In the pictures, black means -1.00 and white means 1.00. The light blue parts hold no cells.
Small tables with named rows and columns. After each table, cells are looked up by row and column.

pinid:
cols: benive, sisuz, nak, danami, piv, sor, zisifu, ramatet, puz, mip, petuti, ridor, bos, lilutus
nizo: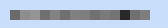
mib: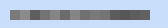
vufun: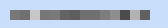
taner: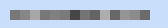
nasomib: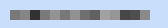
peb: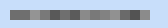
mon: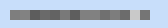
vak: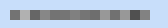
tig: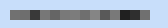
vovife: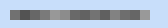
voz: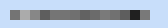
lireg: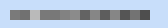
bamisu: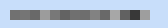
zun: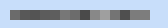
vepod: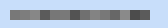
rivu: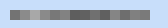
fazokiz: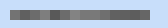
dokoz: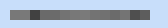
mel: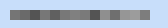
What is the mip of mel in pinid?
0.12
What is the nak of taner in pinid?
0.30
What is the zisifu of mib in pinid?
0.04
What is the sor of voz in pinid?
-0.09
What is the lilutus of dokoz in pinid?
-0.27
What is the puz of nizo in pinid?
-0.11
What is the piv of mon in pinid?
-0.22
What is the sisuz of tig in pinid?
-0.14
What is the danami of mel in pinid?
-0.07
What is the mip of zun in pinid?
0.25
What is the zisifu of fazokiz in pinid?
0.03
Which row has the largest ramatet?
peb

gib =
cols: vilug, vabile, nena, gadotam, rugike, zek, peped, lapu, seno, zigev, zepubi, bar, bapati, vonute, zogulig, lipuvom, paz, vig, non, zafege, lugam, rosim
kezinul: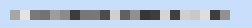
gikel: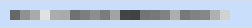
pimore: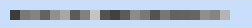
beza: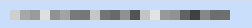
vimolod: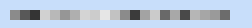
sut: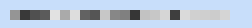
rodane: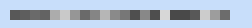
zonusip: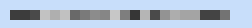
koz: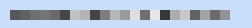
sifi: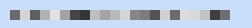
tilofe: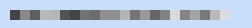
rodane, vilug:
-0.31
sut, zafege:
0.62
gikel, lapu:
-0.01
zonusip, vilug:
-0.52
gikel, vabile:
0.14
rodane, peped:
0.18
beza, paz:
0.14
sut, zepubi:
0.06
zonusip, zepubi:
0.56
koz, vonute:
-0.12
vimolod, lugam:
0.21
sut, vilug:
0.17
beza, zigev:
-0.09

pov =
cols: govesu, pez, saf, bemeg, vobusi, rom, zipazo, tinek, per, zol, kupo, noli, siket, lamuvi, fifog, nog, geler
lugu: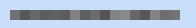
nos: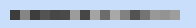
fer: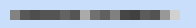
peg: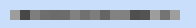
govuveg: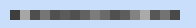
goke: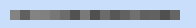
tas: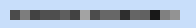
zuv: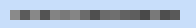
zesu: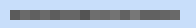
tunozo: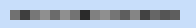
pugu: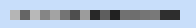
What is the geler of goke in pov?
-0.21
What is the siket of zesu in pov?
-0.07
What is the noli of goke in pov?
-0.23
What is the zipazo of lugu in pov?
0.01
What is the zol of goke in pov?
-0.16
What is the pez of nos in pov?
0.04

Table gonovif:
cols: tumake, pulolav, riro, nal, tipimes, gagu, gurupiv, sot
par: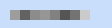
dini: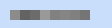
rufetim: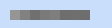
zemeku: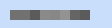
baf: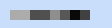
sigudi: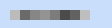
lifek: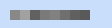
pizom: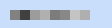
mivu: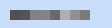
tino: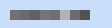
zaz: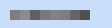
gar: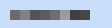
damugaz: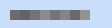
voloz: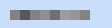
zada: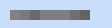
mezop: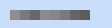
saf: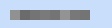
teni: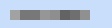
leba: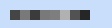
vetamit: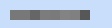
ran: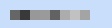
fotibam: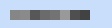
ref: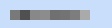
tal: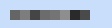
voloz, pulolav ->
-0.31
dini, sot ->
-0.08
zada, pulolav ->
-0.04
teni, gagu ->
-0.22
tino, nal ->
-0.08
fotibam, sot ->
-0.48
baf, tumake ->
0.34
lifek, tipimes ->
0.01
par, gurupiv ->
-0.10
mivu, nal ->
0.03
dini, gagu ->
0.04
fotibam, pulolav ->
0.08
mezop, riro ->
-0.19
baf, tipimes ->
0.11
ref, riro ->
0.07

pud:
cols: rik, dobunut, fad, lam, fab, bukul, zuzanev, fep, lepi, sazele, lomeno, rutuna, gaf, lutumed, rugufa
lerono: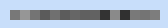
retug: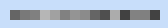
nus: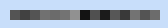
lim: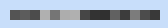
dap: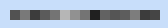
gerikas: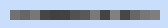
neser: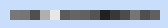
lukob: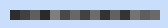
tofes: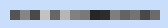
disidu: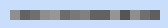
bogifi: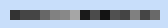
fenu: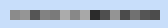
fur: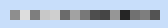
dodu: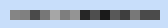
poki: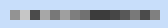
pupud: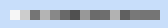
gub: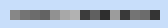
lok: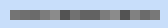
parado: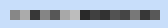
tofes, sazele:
-0.65
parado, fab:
-0.32
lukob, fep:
-0.48
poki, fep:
-0.11
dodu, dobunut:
0.00
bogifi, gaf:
0.00
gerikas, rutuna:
-0.44

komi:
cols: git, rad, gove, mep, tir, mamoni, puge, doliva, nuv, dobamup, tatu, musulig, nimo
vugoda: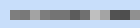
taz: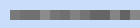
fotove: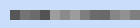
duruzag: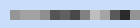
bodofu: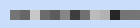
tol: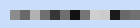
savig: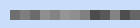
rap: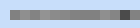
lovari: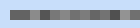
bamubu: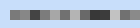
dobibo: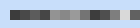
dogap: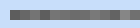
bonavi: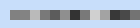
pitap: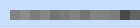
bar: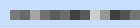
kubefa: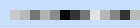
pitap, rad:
0.09
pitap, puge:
0.02
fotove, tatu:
0.05
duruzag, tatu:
-0.30
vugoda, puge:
-0.28
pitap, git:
0.02
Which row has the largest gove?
bodofu

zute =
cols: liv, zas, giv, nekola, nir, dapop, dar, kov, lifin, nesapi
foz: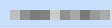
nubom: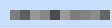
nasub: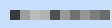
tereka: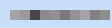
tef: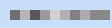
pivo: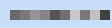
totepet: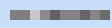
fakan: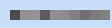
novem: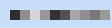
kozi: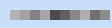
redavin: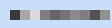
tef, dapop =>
0.39
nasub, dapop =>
0.19
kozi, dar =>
0.06
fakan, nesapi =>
0.02
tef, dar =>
0.01
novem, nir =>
-0.60
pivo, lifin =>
0.51
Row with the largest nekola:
nasub

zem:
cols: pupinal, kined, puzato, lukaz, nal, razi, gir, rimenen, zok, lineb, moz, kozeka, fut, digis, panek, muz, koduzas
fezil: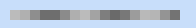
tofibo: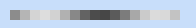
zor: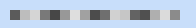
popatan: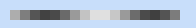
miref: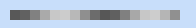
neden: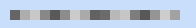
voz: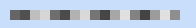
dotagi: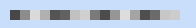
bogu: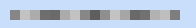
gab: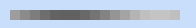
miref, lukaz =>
0.33
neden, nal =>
-0.30
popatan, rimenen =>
0.53
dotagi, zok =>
-0.04
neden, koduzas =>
0.27
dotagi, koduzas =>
0.60
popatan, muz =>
-0.34
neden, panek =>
0.17
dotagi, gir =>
0.51
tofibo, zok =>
-0.40

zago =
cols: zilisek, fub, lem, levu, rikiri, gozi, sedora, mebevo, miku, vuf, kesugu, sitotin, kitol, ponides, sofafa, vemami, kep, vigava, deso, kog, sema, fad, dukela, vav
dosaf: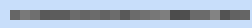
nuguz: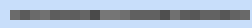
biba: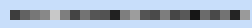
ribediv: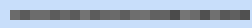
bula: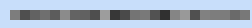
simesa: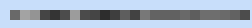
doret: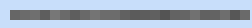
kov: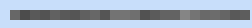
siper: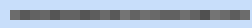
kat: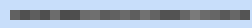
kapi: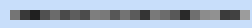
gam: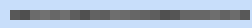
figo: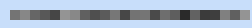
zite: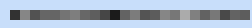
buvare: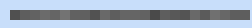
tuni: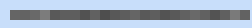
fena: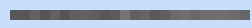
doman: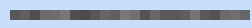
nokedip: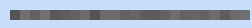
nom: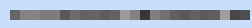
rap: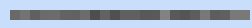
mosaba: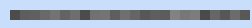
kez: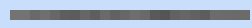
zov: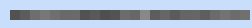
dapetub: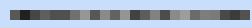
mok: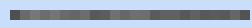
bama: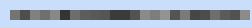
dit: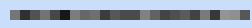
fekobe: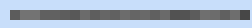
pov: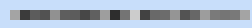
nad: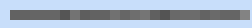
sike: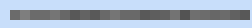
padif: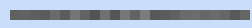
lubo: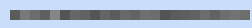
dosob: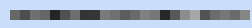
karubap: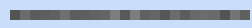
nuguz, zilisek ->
-0.16
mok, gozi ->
-0.17
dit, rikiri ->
-0.44
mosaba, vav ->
-0.31
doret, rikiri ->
-0.07
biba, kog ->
-0.16
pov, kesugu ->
-0.65
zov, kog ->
-0.26
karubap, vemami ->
-0.32
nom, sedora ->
-0.15
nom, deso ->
-0.22
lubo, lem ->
-0.15
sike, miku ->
-0.30
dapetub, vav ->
-0.36
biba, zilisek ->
-0.52
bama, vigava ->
-0.04
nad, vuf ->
-0.22
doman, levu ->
-0.17

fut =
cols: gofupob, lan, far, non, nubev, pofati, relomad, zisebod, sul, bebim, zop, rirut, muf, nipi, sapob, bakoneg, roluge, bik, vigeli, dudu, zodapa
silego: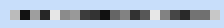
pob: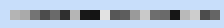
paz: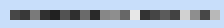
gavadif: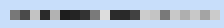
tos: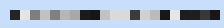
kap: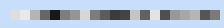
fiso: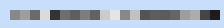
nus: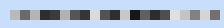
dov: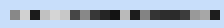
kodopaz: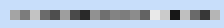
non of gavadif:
-0.67
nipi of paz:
-0.60
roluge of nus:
0.76
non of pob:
-0.40
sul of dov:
-0.57
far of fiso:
-0.17
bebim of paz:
0.06

